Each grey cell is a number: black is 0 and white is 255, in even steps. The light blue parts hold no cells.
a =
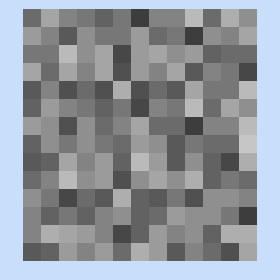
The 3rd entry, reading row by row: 131
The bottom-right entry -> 165
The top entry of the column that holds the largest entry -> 143
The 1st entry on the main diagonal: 107
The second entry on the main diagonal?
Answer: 131
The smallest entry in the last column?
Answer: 61
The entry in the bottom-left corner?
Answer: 89
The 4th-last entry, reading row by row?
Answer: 131
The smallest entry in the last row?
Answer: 80
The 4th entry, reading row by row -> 119
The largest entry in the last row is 174
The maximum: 198
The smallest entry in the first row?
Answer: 61

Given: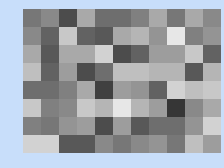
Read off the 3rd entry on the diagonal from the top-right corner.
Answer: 157
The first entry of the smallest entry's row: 200
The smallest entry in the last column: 98
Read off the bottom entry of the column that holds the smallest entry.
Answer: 119
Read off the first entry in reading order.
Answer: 119
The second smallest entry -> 64
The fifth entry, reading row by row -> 110
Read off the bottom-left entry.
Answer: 210
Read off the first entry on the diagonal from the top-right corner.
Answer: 137
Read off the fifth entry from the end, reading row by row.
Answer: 137
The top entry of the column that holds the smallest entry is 119
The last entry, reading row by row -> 157
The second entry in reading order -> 137
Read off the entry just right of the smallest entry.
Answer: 137
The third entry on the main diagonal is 169
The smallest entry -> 54
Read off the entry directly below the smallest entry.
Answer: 110

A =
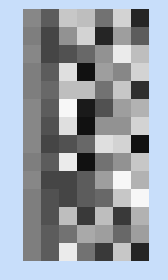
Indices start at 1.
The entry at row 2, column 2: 69
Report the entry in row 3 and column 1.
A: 135
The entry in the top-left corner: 135
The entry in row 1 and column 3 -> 199
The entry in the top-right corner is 37
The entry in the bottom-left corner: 126
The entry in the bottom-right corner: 37
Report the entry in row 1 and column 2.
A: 92
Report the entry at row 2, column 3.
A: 146
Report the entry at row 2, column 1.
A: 126
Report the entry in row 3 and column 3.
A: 81

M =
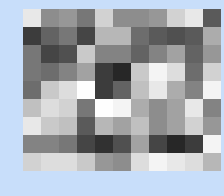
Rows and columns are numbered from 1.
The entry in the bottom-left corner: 210
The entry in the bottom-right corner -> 183
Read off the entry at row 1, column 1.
232
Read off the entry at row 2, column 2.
99
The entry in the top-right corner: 90
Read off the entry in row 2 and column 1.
60
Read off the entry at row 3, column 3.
80
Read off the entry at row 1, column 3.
151
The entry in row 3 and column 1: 119
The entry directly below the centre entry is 244
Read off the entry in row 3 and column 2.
69
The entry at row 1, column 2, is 141

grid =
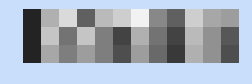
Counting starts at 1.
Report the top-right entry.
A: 157
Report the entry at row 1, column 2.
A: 176
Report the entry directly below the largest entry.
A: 176
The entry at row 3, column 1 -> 35
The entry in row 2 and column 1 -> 35
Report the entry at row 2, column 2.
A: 197
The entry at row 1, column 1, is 35
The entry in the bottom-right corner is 78
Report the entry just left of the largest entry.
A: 206

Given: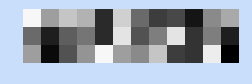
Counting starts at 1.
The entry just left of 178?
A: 197
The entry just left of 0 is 237
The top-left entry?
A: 247
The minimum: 0
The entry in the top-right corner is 169
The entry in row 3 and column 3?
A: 82
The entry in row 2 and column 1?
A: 106
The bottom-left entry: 158
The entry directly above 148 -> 117

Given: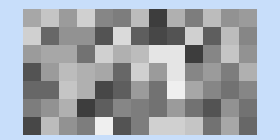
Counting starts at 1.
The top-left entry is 167
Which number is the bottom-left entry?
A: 71
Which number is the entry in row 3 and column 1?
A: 155
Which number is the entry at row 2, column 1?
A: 208
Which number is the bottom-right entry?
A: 103
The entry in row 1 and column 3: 155
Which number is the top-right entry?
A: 155
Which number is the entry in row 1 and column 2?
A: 197
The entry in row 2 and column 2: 103

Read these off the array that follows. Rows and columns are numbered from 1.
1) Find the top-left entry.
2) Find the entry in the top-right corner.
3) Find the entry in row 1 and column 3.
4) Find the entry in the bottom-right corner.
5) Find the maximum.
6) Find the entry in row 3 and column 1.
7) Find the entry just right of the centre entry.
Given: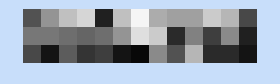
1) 82
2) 72
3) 192
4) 20
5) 245
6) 72
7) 203

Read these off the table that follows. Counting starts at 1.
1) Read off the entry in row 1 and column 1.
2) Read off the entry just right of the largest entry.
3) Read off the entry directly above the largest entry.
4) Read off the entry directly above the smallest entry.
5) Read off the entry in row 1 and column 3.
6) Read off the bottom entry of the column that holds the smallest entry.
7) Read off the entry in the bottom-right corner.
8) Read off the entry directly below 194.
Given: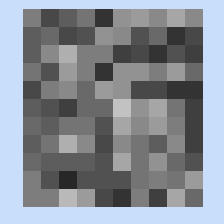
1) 125
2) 146
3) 146
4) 93
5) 93
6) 185
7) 105
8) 166

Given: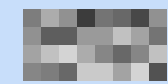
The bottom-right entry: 82
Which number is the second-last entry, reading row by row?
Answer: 212
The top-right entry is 145
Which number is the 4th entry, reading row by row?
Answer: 60
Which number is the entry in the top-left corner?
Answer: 125
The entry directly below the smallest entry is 154

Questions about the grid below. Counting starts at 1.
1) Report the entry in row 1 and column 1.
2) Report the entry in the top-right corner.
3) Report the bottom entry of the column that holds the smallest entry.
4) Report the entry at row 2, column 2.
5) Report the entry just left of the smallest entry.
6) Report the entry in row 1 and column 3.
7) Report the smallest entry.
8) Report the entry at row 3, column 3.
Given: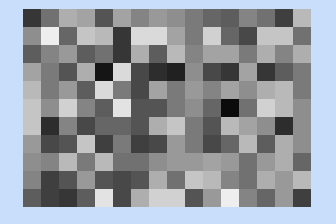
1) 54
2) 185
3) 238
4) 238
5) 102
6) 174
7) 11
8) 153
